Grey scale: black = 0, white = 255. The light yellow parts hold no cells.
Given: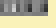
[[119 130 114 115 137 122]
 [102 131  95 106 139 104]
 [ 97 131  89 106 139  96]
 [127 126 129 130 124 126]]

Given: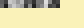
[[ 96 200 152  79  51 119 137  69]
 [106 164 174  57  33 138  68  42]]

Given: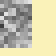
[[134 133 201 212]
 [197 131 136 126]
 [133 180 109 159]
 [ 93 190 115 113]
 [225 129 127 121]
 [140 151 162 125]
 [ 63 210 160 157]
 [123 183 114 162]
 [160 128 205 164]
 [189 138 153 162]
 [156 143 183 197]
 [129 142 206 168]]

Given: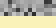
[[177  74 159 165 167 174  60]
 [161 122 144 169 178 160 127]
 [143 158  59 184 192 144 161]
 [190 135 165  64  44 184 132]]

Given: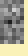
[[150 146 119]
 [125 100 125]
 [157 108 176]
 [138 153 163]
 [134 108 110]
 [112  30  71]
 [121 104 150]
 [101 133 136]
 [106 164 133]
 [ 80 121 103]
 [104 116 167]]

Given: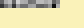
[[101 189 211 170 121 187 182 133]
 [ 54 150 157 112 164  96 149 175]]

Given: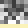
[[ 82 104 155 167]
 [218 132 102 125]
 [171 100  65 166]
 [217  78 119  68]
 [228 167 243 128]
 [153 254 125 236]]

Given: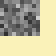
[[ 81 121 143 108 152]
 [ 86 115 190 163  79]
 [147 111  81 174 152]
 [180 115 144 125 115]
 [ 87 111 101  54  74]
 [144  90 117 131 100]
 [ 54 101  70 141  76]
 [145 126 104  83 136]
 [119 123 112 151 161]]
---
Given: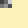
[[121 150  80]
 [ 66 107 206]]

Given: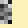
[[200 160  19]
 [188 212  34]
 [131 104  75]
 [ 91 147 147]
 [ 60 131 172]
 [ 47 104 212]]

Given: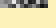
[[164 164  92  62 203 105  47  92 136  77  21  47]
 [150 121 136 231 105  62 164  33  47 189  77 121]]

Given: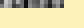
[[128 184 155  57  85 112  16 140 112  99 140  85  28  99 140  57]
 [ 69 198 170  85 170 112  16 128  99  85 155 112  44 140 155  99]]

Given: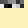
[[240  25   0 224 197  41]
 [ 81  93 137 149  53 109]]

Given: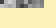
[[196 184 168 184 108  65  93 154 138 154 138]
 [ 65 184 211 184 108 108 168  93 124 138 124]]
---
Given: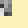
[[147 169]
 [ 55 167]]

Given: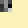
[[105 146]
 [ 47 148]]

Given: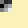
[[120  34]
 [  2 133]]

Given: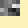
[[ 97 123]
 [101 118]]

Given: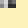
[[173 217]
 [133 200]]

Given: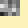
[[131 156]
 [226 182]]

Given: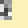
[[ 90 160]
 [224 133]]
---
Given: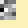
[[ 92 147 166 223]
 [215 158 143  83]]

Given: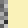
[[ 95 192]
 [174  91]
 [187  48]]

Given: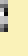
[[110  99]
 [246   8]
 [196 188]
 [105  37]]

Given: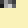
[[ 25 171 205 102]]

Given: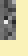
[[101  62 103 114]
 [108  93 104 142]
 [119 236 109  42]
 [120  89 117 106]
 [114  74 139 122]]

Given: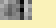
[[173 146 106 125 132  58 189 172]
 [157 116  94 123 137  59 178 159]]
